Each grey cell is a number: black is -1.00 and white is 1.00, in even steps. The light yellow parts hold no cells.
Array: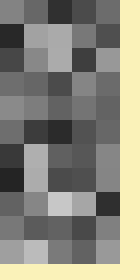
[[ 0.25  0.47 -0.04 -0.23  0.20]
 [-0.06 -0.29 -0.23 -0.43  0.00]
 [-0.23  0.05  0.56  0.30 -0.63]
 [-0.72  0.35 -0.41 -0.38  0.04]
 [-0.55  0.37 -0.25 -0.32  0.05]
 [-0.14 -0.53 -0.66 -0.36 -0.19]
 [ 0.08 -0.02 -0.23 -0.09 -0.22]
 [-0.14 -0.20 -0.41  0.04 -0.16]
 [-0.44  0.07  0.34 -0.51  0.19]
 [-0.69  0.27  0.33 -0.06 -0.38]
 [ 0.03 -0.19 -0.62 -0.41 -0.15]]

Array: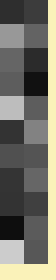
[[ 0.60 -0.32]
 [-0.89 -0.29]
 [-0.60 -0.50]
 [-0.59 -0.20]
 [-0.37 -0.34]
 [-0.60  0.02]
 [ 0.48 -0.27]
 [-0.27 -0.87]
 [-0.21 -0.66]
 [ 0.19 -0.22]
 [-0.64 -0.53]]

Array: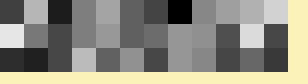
[[-0.65 -0.75 -0.44  0.47 -0.24  0.14 -0.44  0.18  0.06 -0.45 -0.19 -0.55]
 [ 0.80 -0.06 -0.44 -0.01  0.19 -0.25 -0.15  0.18  0.13 -0.38  0.72 -0.44]
 [-0.50  0.43 -0.78 -0.01  0.29 -0.25 -0.47 -1.00  0.06  0.25  0.39  0.65]]

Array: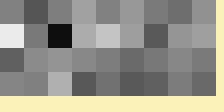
[[ 0.04  0.00  0.38 -0.31 -0.11 -0.30 -0.25 -0.03 -0.18]
 [-0.25  0.09  0.16  0.07 -0.02 -0.17 -0.06  0.06 -0.04]
 [ 0.84 -0.05 -0.89  0.35  0.54  0.24 -0.30  0.17  0.25]
 [ 0.01 -0.33 -0.01  0.26  0.01  0.19 -0.04 -0.14  0.14]]

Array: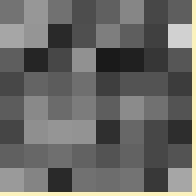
[[ 0.21  0.04 -0.69 -0.11 -0.15 -0.09 -0.57  0.31]
 [-0.24 -0.19 -0.13 -0.22 -0.34 -0.22 -0.45 -0.35]
 [-0.46  0.11  0.17  0.16 -0.62 -0.20 -0.44 -0.65]
 [-0.28  0.07 -0.16 -0.03 -0.27  0.09 -0.11 -0.35]
 [-0.44 -0.21 -0.29 -0.12 -0.51 -0.34 -0.34 -0.52]
 [-0.27 -0.71 -0.44  0.14 -0.80 -0.74 -0.58 -0.33]
 [ 0.30  0.18 -0.69 -0.38 -0.02 -0.27 -0.49  0.63]
 [-0.09  0.19 -0.11 -0.40 -0.25  0.05 -0.45 -0.26]]

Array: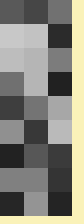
[[-0.70  0.16 -0.72]
 [ 0.00  0.00 -0.59]
 [-0.73 -0.32 -0.54]
 [ 0.13 -0.56  0.46]
 [-0.51 -0.09  0.31]
 [-0.12  0.42 -0.74]
 [ 0.48  0.42 -0.03]
 [ 0.57  0.52 -0.66]
 [-0.30 -0.45 -0.11]]
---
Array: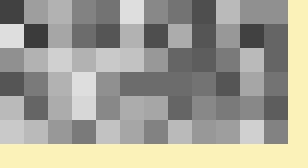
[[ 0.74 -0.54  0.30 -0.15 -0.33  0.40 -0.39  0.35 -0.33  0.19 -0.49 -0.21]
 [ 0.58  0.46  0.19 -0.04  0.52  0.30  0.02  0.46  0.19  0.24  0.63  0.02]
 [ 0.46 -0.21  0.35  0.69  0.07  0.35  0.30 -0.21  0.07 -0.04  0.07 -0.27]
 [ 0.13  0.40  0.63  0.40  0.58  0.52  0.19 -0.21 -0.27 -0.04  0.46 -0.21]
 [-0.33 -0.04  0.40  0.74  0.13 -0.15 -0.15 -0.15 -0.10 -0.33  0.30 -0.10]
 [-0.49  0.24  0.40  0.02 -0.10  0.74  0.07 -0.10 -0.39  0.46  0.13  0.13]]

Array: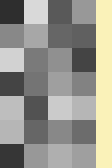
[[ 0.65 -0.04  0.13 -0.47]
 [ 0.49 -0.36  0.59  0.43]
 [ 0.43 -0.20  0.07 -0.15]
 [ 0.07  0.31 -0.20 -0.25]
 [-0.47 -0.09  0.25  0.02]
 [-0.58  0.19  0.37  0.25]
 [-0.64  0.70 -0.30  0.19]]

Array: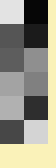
[[ 0.78 -0.95]
 [ 0.39 -0.64]
 [ 0.28  0.00]
 [-0.27  0.12]
 [-0.33 -0.79]
 [-0.44  0.66]]

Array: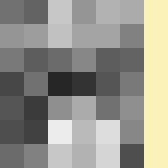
[[ 0.17  0.23  0.51  0.29  0.29  0.01]
 [-0.05 -0.27 -0.16  0.06 -0.27 -0.22]
 [-0.11 -0.22  0.56  0.17  0.40  0.34]
 [-0.16  0.01  0.56  0.40  0.67 -0.39]
 [-0.33 -0.54  0.12  0.34 -0.11  0.12]
 [-0.39 -0.49  0.85  0.46  0.73  0.06]
 [-0.44 -0.11 -0.70 -0.60 -0.33 -0.05]]

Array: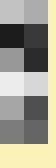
[[ 0.85  0.69]
 [ 0.52  0.35]
 [ 0.30 -0.38]
 [ 0.19 -0.66]
 [-0.03 -0.21]
 [-0.78 -0.55]]

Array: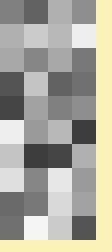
[[ 0.87  0.21  0.44 -0.52]
 [ 0.75  0.05  0.81  0.21]
 [ 0.54 -0.52 -0.46  0.38]
 [ 0.38  0.59  0.44  0.87]
 [ 0.32  0.05  0.32 -0.06]
 [ 0.00 -0.23  0.38  0.11]
 [-0.12  0.92  0.59 -0.34]
 [-0.17 -0.06  0.70  0.27]
 [-0.34  0.54 -0.23 -0.12]
 [-0.46  0.27  0.00  0.11]]

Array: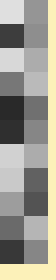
[[ 0.75  0.17]
 [ 0.69  0.35]
 [ 0.64  0.35]
 [ 0.58 -0.24]
 [ 0.23 -0.35]
 [-0.07  0.46]
 [-0.18  0.41]
 [-0.52  0.11]
 [-0.57  0.05]
 [-0.63  0.05]
 [-0.68 -0.12]]
